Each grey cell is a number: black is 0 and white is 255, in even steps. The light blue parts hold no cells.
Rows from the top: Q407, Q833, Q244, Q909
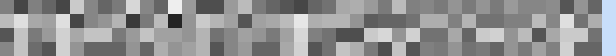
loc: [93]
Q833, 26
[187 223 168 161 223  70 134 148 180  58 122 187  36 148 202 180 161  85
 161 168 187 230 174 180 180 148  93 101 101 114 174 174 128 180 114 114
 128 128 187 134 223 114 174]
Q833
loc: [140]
Q407, 39
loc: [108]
Q909, 2

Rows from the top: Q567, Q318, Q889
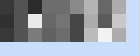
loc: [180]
Q567, 6
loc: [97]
Q889, 3
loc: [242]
Q889, 7
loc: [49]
Q318, 0
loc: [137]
Q567, 5
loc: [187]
Q889, 6
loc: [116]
Q318, 4

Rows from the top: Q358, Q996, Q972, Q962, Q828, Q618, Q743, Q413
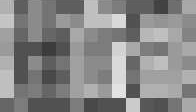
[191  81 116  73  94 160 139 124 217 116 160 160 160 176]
Q618
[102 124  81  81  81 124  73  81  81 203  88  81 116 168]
Q413
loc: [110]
Q358, 12
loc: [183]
Q972, 10
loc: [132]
Q972, 13
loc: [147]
Q996, 11
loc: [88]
Q413, 10

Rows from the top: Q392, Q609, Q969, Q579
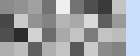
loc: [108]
Q969, 3
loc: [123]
Q969, 6
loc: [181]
Q609, 4

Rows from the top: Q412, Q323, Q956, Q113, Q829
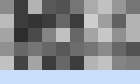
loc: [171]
Q412, 6
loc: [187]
Q323, 0
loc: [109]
Q113, 5
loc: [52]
Q323, 2
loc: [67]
Q829, 1
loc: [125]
Q829, 9

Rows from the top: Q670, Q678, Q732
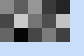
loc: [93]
Q670, 1
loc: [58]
Q670, 3
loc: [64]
Q732, 4
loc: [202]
Q678, 1
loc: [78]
Q678, 3
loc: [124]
Q732, 3
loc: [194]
Q678, 4

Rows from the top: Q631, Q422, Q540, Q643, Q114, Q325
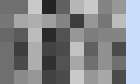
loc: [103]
Q540, 0
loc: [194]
Q643, 5
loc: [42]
Q540, 3
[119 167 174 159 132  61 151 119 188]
Q422
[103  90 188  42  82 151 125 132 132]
Q540
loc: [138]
Q325, 1
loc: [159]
Q422, 3

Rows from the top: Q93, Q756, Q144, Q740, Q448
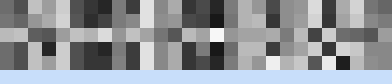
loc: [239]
Q448, 19
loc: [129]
Q448, 8
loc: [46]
Q756, 6

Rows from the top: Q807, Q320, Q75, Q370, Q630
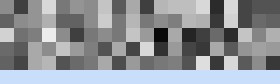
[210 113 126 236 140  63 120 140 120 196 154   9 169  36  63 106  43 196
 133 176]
Q75
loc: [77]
Q630, 8
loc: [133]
Q75, 18
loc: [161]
Q370, 18
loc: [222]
Q630, 14
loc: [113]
Q75, 1

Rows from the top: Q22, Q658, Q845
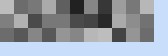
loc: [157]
Q22, 8
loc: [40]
Q658, 7
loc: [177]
Q658, 1
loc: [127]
Q658, 0
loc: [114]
Q658, 10

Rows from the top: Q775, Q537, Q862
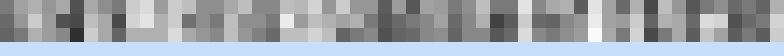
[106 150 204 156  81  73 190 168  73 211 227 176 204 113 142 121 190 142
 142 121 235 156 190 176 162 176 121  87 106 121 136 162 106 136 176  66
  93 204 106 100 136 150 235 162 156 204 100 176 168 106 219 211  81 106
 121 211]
Q537
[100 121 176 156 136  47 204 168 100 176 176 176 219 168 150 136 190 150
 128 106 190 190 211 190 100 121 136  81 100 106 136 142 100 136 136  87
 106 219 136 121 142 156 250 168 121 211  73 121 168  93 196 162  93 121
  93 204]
Q862
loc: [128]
Q862, 18
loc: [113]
Q537, 13
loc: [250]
Q862, 42
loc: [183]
Q775, 21
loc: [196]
Q862, 50

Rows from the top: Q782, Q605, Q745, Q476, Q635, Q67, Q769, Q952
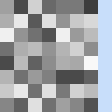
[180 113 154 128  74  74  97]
Q67
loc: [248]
Q635, 6
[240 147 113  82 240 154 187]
Q745
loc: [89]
Q605, 2
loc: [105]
Q782, 3
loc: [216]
Q605, 6

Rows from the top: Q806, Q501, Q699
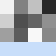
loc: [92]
Q699, 1
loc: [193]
Q806, 2
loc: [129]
Q806, 1
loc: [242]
Q806, 0

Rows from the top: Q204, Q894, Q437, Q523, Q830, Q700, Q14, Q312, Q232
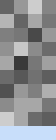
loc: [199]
Q523, 1
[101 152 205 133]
Q204
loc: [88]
Q700, 1
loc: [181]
Q894, 0
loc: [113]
Q700, 2
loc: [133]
Q204, 3
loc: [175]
Q14, 3

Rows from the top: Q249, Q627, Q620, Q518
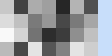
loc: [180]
Q249, 5
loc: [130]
Q518, 4

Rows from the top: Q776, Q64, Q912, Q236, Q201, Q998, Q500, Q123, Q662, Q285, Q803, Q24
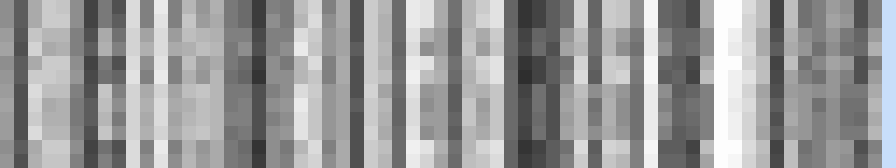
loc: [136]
Q201, 58
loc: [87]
Q912, 1

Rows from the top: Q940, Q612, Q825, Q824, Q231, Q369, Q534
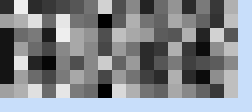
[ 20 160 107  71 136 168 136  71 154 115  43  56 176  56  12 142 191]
Q824
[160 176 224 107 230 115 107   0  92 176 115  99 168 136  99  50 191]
Q612
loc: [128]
Q231, 4
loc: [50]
Q612, 15

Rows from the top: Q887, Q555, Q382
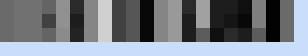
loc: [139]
Q382, 4
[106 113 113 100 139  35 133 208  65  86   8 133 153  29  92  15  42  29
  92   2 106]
Q382
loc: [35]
Q382, 5
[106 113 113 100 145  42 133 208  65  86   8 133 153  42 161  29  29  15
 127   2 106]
Q887
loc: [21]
Q555, 16

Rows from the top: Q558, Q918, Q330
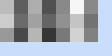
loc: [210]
Q330, 5
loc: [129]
Q330, 6
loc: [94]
Q558, 1
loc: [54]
Q330, 3

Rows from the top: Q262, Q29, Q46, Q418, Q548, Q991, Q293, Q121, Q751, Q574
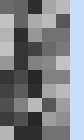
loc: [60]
Q751, 0
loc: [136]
Q548, 3
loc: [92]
Q293, 1
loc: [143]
Q751, 4

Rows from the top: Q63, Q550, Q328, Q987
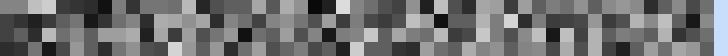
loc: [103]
Q987, 20
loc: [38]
Q63, 14
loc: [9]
Q63, 22
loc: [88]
Q63, 19

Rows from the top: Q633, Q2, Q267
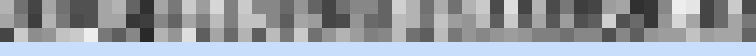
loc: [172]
Q633, 31
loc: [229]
Q633, 49
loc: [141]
Q267, 2
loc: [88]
Q2, 39

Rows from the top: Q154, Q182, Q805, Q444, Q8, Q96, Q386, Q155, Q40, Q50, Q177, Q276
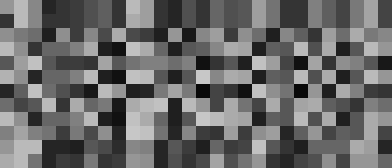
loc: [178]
Q96, 0
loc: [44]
Q177, 8

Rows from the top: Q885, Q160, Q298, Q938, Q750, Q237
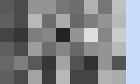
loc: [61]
Q237, 3
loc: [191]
Q885, 8
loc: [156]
Q938, 2

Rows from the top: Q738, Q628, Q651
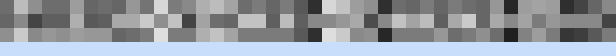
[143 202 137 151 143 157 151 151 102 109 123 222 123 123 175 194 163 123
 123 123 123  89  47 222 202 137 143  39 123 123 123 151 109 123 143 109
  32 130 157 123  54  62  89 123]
Q651
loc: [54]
Q651, 40
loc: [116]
Q738, 10
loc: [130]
Q651, 37

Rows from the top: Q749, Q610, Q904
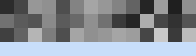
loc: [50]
Q610, 12
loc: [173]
Q610, 10
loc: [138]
Q610, 3

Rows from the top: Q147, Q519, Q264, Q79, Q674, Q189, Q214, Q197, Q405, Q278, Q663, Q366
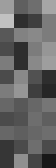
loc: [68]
Q366, 2
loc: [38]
Q214, 3
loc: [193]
Q519, 0
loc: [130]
Q264, 1
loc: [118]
Q197, 3

